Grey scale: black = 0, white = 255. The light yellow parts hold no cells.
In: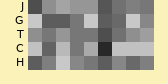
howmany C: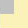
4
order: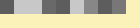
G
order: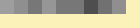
T
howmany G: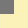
1
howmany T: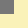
3
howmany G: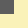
3

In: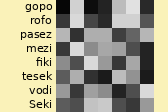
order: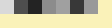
vodi
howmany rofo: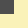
0
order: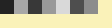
fiki

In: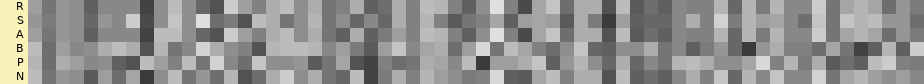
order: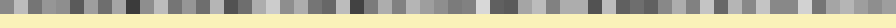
N
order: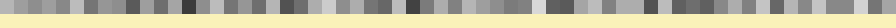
N

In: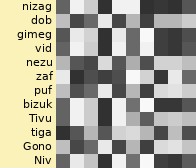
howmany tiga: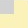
1
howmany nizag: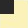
0
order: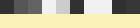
nizag
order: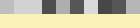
nezu
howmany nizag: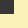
1
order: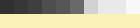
gimeg
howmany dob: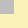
1

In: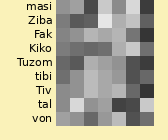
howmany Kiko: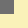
3
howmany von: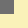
1
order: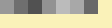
tibi
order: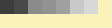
masi

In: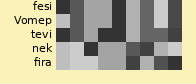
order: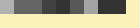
tevi
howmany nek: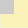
2
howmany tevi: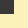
0
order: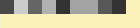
fesi
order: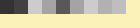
nek

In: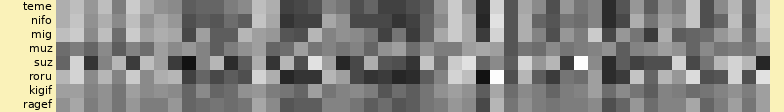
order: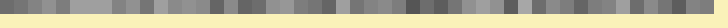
kigif
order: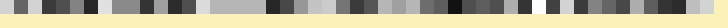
roru

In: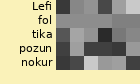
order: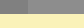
fol
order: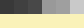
nokur
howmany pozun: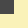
0
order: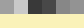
Lefi
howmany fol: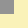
0

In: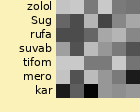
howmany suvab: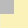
1
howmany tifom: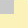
3
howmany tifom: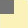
1
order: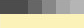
rufa
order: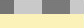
tifom
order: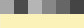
Sug

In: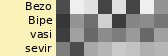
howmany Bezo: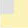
2
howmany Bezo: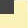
2
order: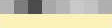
sevir

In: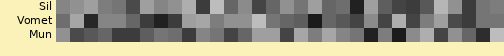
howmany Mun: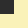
1
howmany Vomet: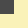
1
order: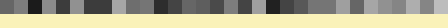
Mun
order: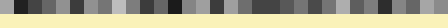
Mun
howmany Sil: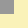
0
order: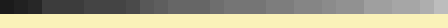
Vomet

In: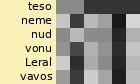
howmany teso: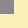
2
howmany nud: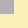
1
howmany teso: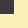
0

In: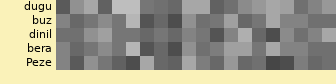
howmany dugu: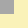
4
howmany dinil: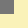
4
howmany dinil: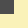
1
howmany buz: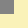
3
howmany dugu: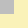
2
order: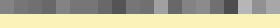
buz

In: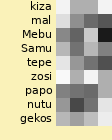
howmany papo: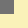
1
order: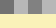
Samu
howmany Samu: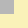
2
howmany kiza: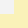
2
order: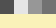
tepe
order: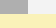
kiza

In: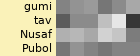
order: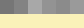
gumi
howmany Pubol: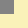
3
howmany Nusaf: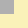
1

